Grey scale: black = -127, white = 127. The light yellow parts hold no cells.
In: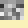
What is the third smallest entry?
-36
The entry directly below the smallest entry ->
6
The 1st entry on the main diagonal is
21
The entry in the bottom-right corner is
95
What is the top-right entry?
6
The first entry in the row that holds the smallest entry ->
-78
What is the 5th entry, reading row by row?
6
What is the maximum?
111
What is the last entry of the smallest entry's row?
-51
